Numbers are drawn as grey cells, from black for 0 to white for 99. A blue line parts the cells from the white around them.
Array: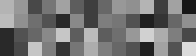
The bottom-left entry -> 16
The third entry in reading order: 28
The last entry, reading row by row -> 85
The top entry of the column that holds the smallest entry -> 9
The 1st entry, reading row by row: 70
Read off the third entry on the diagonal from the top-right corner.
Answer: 67
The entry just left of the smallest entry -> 63
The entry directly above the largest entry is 28
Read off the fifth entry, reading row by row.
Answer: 63
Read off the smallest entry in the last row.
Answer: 12
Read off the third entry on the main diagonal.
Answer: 40
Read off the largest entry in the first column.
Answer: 73

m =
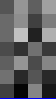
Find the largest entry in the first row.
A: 62
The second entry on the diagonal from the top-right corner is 25
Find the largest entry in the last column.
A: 68
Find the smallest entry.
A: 2
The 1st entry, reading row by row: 33
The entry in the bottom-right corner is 9
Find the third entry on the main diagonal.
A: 13
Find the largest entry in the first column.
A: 44

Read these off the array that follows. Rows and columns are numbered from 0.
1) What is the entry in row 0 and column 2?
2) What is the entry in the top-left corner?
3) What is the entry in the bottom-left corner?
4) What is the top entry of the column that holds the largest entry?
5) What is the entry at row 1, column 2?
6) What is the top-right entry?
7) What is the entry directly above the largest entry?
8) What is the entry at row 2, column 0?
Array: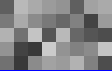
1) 66
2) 37
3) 44
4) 60
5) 54
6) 66
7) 33
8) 69

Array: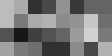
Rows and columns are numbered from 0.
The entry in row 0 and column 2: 19
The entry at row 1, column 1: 47
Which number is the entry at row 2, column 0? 32
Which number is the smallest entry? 9
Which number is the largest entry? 81
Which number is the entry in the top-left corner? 73
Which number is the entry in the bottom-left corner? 63
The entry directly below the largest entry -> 28
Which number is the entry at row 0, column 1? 66
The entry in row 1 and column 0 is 73

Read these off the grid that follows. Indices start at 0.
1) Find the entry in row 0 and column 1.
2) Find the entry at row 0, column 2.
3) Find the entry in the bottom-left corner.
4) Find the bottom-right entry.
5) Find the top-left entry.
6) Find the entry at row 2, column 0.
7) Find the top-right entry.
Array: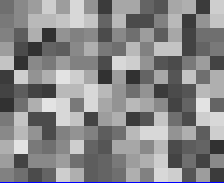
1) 53
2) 61
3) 50
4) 23
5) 43
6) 50
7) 80

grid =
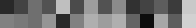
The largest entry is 81
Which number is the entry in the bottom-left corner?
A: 50
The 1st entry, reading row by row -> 16
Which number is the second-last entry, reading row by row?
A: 36
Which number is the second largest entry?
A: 78
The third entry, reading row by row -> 43
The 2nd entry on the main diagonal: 47
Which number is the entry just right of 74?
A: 29

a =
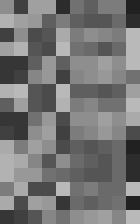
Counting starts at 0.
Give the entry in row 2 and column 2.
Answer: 29
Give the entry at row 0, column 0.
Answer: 55
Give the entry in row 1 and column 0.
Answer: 69
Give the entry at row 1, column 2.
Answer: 59
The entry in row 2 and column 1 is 55
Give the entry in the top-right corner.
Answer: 13
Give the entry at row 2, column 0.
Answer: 25
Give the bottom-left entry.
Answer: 21
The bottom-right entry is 72
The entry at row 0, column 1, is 25
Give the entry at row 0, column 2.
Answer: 62

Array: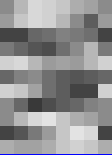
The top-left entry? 54
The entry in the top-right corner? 54
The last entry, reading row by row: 67
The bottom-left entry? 67
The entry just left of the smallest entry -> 40
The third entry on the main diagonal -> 40
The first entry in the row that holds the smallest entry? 54
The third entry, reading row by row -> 84
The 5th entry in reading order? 77
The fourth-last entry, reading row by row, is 77
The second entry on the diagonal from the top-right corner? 36
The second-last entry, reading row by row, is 77
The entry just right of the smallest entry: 30
